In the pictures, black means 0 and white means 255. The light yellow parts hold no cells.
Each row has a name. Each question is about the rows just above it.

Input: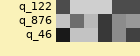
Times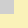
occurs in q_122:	3
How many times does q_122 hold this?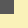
0
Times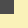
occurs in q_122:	3

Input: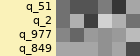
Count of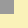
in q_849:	0
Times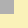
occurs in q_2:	2
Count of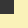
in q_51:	1

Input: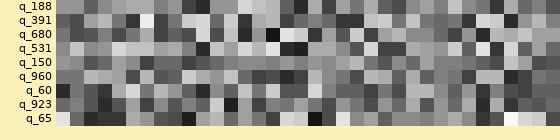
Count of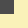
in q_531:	0
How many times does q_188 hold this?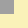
3

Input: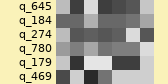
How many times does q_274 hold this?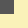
3
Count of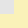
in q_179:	2
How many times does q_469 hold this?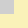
4
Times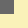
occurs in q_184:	4

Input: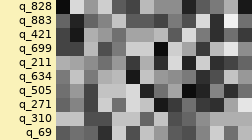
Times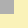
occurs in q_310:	3
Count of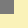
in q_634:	3
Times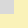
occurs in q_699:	0
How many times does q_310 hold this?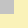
5

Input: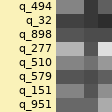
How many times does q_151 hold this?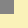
2
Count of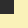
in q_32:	1

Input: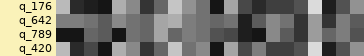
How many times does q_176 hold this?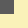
0
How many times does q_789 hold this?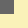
4
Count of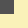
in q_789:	2
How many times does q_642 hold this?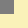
4
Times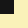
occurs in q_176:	2
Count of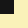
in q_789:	4
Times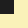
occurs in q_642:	1

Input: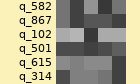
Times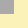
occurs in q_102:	3
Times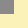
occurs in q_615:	3
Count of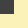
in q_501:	1
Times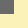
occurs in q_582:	0
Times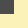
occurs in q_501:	3
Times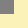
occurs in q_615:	1
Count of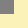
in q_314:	2

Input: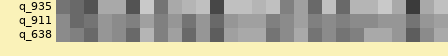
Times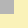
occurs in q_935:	4
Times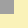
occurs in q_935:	1
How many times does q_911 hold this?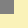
5
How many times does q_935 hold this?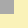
5
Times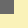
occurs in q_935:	3

